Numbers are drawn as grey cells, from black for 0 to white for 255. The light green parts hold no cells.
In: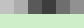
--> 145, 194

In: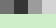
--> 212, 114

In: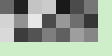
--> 118, 217

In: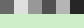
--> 38, 104

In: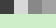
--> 163, 62

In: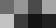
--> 166, 195

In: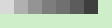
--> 62, 217

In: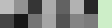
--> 39, 69

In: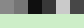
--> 71, 136

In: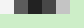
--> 196, 244
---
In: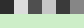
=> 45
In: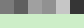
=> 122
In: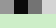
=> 150
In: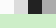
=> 251
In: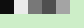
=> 13
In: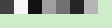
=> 65
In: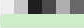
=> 238
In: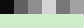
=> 11
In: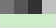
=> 118
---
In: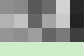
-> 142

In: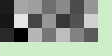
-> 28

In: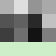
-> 177

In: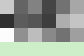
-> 202

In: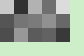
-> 201

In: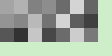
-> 164

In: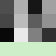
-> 78

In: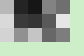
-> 184
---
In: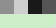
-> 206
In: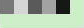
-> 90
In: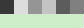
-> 195
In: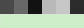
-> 185
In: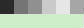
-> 202
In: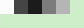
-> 27
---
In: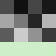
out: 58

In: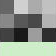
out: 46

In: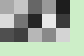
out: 212

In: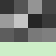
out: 127

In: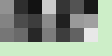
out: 232

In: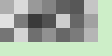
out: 181

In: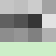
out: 177
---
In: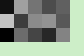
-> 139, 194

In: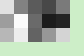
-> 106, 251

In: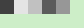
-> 193, 228

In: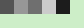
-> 111, 203

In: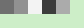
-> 243, 243

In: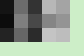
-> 72, 196

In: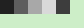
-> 168, 217

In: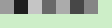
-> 105, 197
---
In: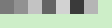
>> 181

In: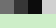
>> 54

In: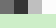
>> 111

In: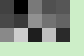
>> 145

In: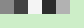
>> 136

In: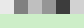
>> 191

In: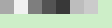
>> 189

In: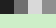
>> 112
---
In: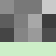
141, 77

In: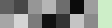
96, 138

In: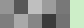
149, 114

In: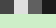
69, 27

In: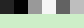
35, 190

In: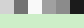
211, 27
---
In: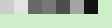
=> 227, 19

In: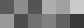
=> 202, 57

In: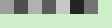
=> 199, 36

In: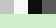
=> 248, 14

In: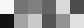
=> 247, 20

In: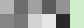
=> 230, 41
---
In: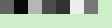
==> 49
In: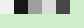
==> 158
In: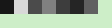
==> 61
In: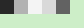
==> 244
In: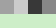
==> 203
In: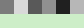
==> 144
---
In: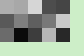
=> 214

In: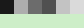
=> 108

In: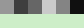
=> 102

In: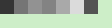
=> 146

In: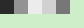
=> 236

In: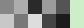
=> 42

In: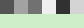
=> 113

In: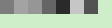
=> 150

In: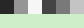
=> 246

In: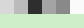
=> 46
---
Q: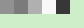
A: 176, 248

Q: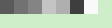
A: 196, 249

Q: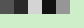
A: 212, 212

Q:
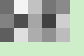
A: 166, 244

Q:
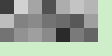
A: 115, 210

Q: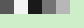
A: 25, 244

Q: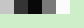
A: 8, 251

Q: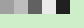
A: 97, 234

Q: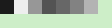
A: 83, 238
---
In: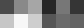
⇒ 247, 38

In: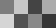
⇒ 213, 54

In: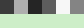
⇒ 247, 37

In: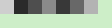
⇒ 206, 42

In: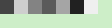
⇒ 239, 33

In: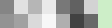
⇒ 247, 66

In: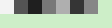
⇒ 243, 31

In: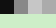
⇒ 198, 15

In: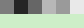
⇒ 233, 37
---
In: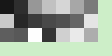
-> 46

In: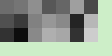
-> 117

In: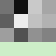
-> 15

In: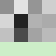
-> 227

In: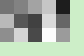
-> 130

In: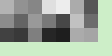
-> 146

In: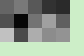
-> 121

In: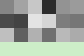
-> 163

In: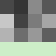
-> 53

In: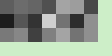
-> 108
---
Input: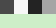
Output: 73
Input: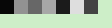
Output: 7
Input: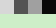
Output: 215
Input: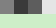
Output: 128
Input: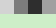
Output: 211
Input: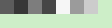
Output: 92
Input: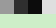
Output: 154
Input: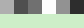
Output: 175
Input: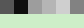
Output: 86
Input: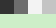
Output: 50
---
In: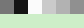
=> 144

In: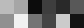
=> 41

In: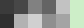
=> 71

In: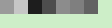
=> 98

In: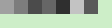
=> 89

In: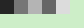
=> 118

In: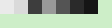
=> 61

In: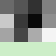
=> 57

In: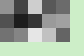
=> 67

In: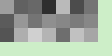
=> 84
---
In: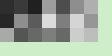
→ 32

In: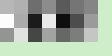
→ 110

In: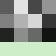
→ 71

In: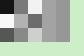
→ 242

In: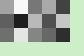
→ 119

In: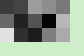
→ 156
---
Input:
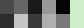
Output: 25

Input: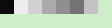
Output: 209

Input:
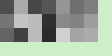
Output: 71

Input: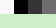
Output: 53

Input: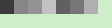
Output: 148

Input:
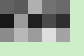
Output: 176

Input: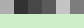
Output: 71

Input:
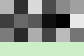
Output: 218

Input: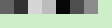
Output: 214
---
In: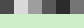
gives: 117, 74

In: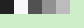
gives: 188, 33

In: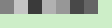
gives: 101, 129

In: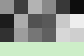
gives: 13, 49

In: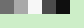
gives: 15, 110

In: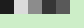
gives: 89, 28
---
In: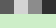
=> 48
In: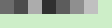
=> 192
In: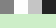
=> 35
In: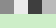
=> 186
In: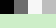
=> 190
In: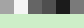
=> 122
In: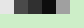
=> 160
